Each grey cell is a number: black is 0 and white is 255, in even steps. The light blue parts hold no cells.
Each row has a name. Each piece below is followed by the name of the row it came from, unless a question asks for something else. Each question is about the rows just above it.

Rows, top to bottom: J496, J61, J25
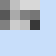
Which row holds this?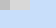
J496
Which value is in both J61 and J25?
[128]
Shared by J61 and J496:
[128]
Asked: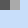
J61
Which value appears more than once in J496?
[216]
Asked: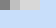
J496

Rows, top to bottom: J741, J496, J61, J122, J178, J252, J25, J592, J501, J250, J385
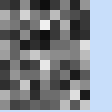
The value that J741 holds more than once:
[35]
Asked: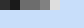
J178

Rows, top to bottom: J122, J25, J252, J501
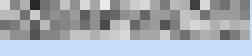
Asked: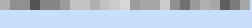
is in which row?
J501
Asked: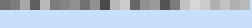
J252

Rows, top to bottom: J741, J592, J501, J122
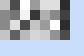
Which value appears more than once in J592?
[137]
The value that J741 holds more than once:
[223]
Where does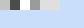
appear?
J741

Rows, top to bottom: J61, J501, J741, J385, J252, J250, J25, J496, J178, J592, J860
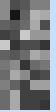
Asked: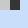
J252
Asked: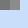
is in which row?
J25
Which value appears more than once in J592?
[64]

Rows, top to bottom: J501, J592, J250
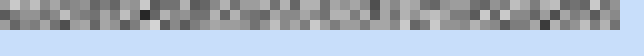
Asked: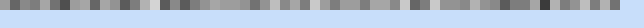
J250
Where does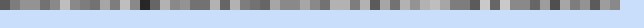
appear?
J592
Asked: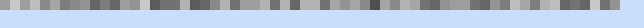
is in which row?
J501
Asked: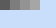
J250

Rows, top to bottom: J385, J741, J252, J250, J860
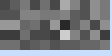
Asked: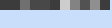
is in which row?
J250
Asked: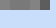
J741
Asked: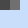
J385
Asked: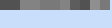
J741

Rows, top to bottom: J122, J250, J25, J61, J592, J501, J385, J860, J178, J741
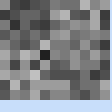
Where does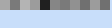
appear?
J501
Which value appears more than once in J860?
[79]
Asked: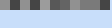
J385
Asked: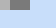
J592
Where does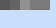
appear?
J385
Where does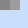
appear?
J122
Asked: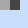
J25

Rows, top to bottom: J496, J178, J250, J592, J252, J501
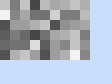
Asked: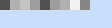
J501
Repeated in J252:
[114]
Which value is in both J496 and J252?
[196]
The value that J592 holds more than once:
[124]
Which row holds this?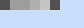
J250
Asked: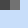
J592
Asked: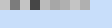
J496

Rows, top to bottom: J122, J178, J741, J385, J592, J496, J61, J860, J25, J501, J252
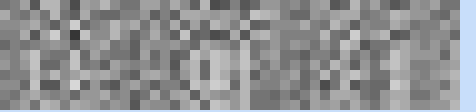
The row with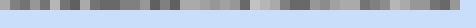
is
J178
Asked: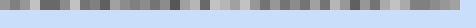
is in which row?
J61
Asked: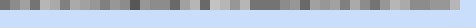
J252
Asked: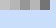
J252
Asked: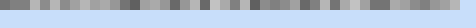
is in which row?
J860
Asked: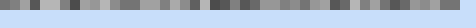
J122

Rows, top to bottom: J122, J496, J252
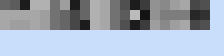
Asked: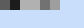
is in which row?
J122
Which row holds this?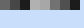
J252
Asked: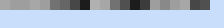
J252
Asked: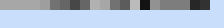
J496

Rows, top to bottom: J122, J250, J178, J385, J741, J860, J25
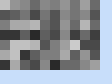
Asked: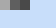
J25
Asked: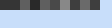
J385

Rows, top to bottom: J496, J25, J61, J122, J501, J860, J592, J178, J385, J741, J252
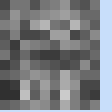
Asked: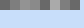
J178
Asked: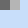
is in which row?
J61
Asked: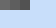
J592
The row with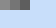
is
J501
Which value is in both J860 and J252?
[105]

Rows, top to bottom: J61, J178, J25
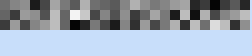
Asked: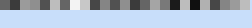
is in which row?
J178
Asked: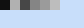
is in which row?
J178

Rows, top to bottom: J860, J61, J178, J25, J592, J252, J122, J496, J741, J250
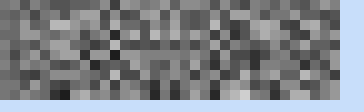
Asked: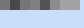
J61
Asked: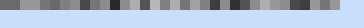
J25
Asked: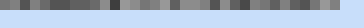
J860
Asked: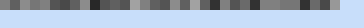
J122
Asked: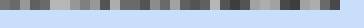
J178

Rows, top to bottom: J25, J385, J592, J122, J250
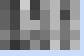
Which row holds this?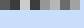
J25
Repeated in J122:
[118]
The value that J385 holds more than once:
[69]
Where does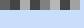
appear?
J385

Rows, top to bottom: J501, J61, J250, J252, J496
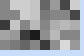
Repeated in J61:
[134]
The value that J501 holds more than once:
[206]
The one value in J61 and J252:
[134]
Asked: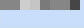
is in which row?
J61
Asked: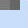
J496
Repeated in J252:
[134]

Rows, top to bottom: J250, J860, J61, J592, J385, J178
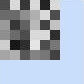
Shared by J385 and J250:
[77]
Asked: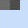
J592
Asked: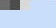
J592
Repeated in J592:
[217]
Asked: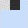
J592
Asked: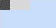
J592

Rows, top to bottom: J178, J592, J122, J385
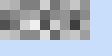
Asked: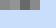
J592
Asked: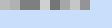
J178

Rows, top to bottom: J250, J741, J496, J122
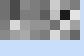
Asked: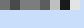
J741
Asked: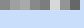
J122
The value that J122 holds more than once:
[137]

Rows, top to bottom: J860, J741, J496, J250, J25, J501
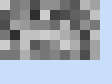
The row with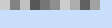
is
J25
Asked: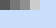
J25
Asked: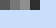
J741
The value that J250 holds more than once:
[193]
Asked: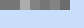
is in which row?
J501
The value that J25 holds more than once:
[205]
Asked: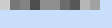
J860

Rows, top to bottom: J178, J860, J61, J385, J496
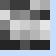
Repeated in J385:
[181]
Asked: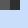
J860
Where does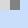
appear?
J860
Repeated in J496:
[36]
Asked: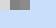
J860
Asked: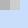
J385
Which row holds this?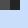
J496

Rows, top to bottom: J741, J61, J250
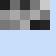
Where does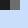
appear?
J741
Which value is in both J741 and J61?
[120]
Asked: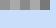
J61
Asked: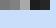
J250
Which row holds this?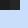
J250
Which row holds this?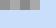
J61

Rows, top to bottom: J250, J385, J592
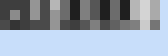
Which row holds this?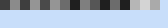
J385
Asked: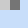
J592
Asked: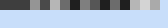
J250

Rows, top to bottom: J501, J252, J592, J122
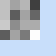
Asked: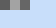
J252
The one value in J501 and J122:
[163]
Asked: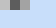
J252
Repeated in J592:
[172]

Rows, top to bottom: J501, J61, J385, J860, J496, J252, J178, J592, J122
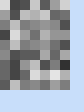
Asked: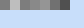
J496
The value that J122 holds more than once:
[125]
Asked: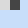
J501
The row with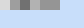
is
J860
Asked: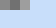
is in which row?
J122

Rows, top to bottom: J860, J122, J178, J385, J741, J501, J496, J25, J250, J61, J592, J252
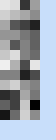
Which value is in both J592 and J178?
[64]
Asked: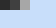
J61

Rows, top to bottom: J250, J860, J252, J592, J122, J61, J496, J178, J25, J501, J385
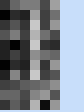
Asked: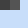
J178
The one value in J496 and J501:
[151]
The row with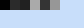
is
J496

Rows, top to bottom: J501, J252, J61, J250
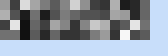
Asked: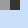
J250
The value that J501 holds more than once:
[63]

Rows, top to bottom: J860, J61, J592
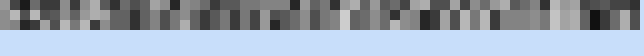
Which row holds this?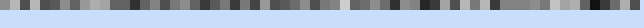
J61
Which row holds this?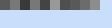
J61
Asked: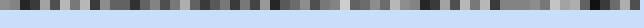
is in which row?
J592

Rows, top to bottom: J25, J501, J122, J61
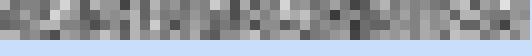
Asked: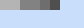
J122
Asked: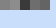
J122
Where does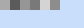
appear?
J25
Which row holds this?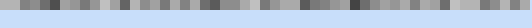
J61
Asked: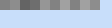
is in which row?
J501
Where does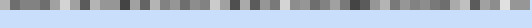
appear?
J25

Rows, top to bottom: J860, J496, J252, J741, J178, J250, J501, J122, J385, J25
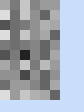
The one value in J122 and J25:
[101]
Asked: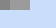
J860
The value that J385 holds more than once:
[155]
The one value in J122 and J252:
[145]
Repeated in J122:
[145]

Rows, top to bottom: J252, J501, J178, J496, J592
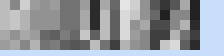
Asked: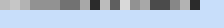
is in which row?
J178
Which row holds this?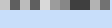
J496
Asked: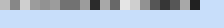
J252

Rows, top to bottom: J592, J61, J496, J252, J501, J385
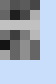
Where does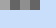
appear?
J385
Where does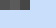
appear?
J592
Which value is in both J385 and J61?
[101]
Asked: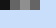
J501
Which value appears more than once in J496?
[193]

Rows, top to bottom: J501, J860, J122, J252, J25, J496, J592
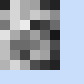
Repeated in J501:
[34]
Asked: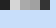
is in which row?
J501

